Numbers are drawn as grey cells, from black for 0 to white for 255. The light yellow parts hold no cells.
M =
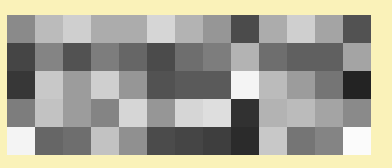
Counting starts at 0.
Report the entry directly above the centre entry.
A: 110
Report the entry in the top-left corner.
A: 138
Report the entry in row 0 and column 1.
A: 187
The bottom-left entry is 244
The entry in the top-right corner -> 82
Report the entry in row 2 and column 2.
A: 156
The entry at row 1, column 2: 82
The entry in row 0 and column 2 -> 207
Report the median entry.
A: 144
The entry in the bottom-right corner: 251
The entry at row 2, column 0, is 55
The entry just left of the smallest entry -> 117
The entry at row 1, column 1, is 132
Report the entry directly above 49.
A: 244

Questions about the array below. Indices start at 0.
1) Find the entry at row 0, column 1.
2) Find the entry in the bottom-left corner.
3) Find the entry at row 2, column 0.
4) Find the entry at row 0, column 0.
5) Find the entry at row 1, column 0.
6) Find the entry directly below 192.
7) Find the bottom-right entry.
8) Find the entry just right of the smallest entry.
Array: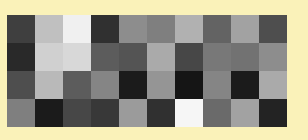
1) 192
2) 127
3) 78
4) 63
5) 41
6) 208
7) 35
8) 133

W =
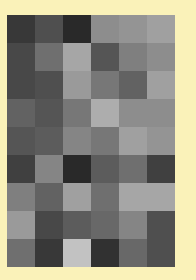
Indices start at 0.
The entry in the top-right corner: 160
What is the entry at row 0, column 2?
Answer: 41
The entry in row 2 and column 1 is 79
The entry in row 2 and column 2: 154
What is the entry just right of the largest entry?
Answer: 49
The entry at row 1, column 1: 111
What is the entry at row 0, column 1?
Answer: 79
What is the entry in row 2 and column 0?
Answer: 72
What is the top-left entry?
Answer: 56
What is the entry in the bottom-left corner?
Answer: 111
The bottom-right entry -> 79
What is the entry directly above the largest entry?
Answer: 92

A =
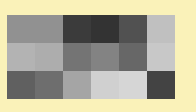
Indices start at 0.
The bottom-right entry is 67
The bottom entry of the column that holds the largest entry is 214
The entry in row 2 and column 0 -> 96
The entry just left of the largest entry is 208
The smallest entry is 51

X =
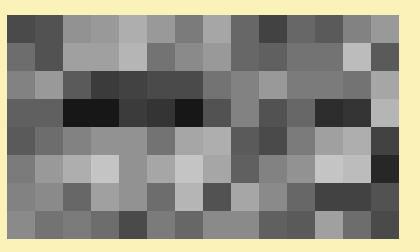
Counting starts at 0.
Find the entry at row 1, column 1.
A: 82
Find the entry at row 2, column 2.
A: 90
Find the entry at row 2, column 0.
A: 130
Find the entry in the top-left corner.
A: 74
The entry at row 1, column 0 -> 109
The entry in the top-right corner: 153
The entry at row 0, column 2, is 146
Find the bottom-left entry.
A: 138
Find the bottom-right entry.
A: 74
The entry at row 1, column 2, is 160
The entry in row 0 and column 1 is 82
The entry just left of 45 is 103

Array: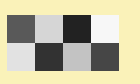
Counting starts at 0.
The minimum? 34
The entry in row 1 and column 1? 50
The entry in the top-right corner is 247

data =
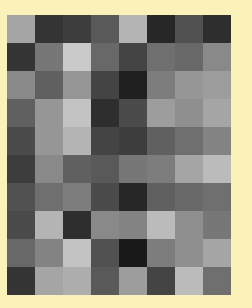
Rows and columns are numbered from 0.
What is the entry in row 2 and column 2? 150
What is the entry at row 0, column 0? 165
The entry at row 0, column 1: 53
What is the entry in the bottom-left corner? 53
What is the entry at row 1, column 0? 53
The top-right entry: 46
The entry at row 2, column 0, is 137
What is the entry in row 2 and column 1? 96
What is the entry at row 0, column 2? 61
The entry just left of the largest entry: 119
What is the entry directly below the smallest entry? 157
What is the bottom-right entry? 111
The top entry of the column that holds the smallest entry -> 180

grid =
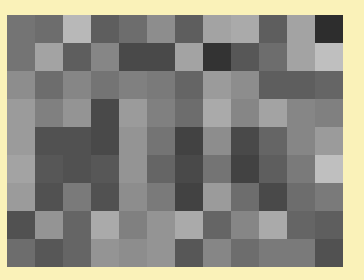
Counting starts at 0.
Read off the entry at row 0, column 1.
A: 109
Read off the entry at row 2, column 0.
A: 141
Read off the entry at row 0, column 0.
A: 116
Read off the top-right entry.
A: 45
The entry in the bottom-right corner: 81
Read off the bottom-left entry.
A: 109
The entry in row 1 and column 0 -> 116
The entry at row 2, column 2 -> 134
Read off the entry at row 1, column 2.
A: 94
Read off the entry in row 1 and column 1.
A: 163
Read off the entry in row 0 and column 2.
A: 184
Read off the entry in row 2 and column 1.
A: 109
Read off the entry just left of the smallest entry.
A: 163

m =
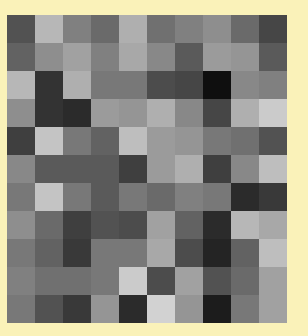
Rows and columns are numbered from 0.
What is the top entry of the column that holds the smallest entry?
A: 142
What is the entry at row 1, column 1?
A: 142
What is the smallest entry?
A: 15
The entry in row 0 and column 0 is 82
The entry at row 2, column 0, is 183
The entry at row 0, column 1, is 183
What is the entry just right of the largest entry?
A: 149
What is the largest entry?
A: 210
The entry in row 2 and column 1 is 51
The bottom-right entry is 161
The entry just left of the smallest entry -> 70
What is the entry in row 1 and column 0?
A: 98
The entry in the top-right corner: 70
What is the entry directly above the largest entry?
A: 76
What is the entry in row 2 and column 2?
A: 175
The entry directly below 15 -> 70
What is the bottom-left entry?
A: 120
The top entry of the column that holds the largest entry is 112

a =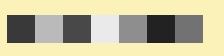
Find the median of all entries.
114
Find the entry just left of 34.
142
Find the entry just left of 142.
234
